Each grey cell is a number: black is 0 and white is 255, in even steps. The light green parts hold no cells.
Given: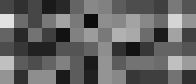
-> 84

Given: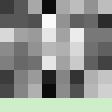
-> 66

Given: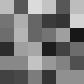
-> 109

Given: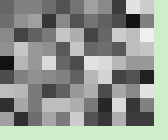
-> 226

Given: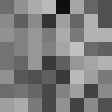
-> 122

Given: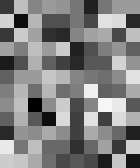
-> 32

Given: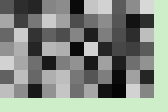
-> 146

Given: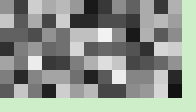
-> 146

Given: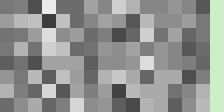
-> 126
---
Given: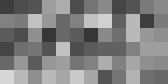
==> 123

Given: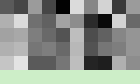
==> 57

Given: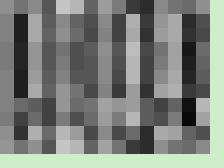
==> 107

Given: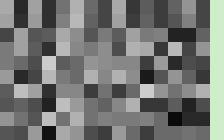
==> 148

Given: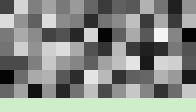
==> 32

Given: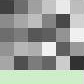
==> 233

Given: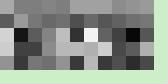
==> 147
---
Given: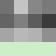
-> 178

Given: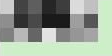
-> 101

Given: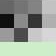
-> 200

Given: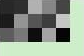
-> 13

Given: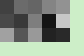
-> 153

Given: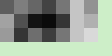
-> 110

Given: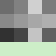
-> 196
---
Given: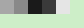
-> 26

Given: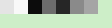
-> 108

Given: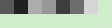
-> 151

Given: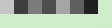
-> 78

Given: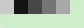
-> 72

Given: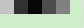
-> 7

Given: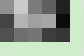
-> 160
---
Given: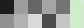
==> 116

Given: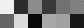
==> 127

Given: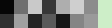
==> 140

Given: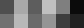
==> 11

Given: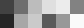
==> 130

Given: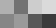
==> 218

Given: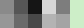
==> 125
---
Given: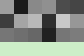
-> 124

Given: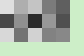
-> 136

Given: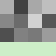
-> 156

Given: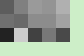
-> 73

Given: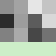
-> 114

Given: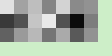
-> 146
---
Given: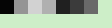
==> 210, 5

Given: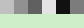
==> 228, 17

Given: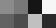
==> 246, 21

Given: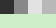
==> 226, 48

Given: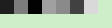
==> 217, 2

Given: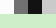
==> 252, 18

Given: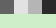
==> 226, 42

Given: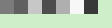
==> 247, 56

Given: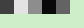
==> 227, 9

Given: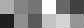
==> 254, 31
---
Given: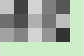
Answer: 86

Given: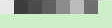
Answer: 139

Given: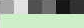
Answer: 22

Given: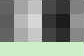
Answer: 52

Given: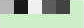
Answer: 67

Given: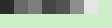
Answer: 83

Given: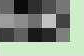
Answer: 119

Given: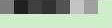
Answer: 83

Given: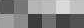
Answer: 216
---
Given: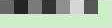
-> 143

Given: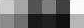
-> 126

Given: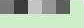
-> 196

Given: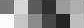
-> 48

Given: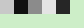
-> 139

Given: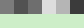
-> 221

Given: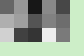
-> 23
